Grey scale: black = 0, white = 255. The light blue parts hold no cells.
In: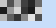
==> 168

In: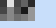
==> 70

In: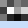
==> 129

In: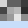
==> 97

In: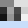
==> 224

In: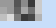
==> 85
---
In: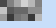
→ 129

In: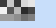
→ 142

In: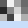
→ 67

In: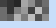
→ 190

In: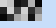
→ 193

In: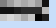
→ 199

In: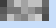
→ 179

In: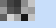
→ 167

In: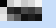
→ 17

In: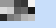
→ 136
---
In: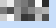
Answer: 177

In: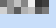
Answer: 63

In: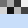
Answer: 241

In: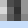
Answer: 149

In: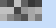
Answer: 178

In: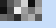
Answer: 172

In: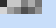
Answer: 116
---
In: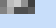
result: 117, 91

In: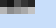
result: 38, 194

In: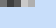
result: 116, 175

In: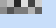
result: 166, 98

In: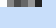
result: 252, 36

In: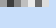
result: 160, 220

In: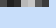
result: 75, 59

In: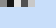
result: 139, 200

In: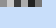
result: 145, 119

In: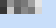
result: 66, 213
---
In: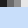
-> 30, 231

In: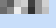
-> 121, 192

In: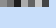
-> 142, 69

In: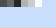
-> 78, 251

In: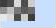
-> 62, 62

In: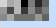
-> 212, 99

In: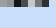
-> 158, 49
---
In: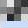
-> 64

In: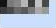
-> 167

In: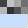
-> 82

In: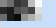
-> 67

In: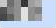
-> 143

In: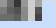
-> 206

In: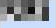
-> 190

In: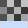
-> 180
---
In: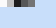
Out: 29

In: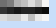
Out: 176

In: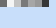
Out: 195

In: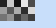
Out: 18

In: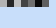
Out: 192

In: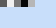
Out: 119

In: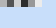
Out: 210
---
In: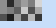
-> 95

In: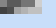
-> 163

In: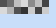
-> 81

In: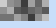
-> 89

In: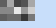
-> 232

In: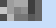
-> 130

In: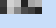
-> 136
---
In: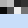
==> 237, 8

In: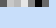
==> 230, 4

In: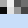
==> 239, 10

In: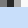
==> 249, 40

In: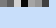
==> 210, 7

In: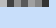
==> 188, 51

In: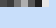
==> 230, 31
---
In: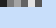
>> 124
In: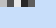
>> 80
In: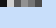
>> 209
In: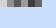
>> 144
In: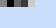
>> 2
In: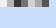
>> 179
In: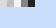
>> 189
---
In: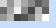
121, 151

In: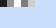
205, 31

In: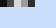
47, 16

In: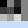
132, 187

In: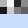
138, 24

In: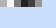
151, 178

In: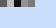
122, 94
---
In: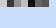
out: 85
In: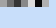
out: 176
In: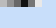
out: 232
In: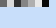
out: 8
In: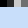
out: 111
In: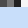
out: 246
